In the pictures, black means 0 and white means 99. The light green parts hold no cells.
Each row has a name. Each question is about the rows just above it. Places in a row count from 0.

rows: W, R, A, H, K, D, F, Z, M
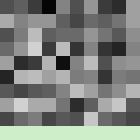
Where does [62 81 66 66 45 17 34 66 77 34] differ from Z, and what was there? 6, [37]
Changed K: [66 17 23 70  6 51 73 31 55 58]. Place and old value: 0, [62]

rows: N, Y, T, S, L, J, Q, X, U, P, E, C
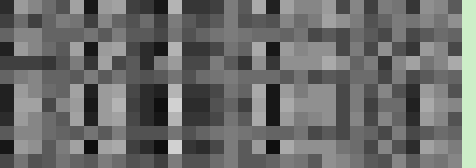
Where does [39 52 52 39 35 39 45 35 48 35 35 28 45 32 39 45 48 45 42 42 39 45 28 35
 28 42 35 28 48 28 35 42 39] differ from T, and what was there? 4, [39]
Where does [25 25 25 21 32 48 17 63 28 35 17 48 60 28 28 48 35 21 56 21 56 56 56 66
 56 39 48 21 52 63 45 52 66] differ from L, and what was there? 6, [21]
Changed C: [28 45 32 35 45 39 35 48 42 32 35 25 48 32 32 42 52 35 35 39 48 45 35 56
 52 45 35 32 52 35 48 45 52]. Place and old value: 16, [48]
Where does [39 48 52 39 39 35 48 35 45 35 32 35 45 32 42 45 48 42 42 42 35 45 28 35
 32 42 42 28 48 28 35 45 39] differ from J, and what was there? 31, [42]

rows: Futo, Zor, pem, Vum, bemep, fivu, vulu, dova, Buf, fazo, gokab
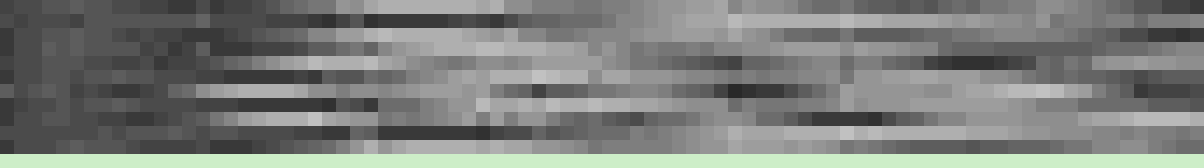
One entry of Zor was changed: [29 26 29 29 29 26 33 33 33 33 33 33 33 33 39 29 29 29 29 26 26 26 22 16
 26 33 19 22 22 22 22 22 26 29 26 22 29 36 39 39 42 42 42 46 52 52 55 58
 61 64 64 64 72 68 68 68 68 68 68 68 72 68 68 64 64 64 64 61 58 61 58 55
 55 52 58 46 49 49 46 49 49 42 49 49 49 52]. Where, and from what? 23, [19]
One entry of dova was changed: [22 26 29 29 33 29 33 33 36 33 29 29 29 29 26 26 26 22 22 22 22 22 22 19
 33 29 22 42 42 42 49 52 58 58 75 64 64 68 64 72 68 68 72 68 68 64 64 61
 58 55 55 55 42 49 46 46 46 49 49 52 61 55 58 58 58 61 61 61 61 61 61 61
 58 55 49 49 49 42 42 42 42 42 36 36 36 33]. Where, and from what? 34, [72]
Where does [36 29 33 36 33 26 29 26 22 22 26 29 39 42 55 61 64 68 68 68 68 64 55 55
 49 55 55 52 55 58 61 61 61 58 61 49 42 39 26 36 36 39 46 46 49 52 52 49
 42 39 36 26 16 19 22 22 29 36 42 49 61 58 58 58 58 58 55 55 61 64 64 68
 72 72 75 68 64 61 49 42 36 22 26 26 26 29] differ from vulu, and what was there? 75, [72]
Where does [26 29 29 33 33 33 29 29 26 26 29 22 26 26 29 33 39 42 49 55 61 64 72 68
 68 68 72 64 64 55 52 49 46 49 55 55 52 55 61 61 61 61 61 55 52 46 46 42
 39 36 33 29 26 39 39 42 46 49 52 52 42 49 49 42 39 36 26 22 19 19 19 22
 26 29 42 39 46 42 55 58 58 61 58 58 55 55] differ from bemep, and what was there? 28, [61]
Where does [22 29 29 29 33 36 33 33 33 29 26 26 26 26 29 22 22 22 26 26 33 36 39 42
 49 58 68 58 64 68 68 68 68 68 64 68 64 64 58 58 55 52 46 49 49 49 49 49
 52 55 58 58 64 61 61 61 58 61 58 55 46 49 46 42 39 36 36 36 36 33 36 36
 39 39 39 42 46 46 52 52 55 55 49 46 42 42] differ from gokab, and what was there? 19, [29]
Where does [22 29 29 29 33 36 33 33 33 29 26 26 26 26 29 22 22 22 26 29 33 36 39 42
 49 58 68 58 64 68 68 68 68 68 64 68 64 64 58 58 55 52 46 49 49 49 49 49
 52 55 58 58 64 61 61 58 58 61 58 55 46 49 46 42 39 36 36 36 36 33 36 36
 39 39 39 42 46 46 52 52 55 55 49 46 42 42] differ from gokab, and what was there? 55, [61]

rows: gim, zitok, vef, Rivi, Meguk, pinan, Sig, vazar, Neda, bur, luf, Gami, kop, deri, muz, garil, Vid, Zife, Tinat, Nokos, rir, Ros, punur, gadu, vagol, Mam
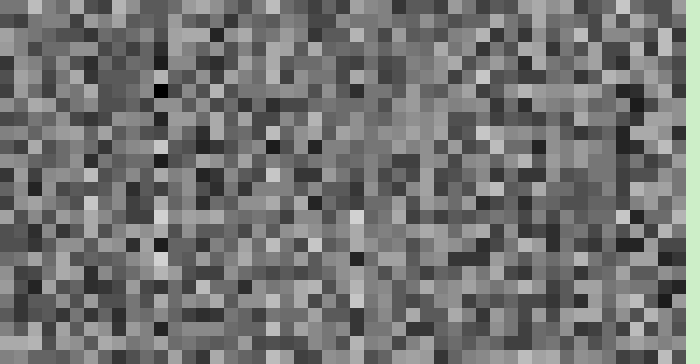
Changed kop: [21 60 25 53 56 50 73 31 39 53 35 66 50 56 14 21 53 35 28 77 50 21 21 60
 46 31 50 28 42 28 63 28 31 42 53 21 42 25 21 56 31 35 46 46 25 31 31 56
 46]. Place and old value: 37, [21]
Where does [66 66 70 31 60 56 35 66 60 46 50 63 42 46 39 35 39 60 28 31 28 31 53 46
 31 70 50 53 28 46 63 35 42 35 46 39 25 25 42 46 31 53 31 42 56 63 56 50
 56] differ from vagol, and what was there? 29, [50]
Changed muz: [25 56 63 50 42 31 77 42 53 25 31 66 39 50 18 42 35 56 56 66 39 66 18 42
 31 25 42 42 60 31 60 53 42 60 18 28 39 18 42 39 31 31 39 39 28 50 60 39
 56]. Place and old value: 22, [14]

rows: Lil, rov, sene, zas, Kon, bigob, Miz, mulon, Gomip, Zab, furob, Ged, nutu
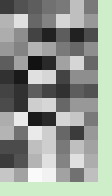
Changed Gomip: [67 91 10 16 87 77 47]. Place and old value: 4, [83]
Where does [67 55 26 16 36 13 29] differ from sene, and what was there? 3, [13]

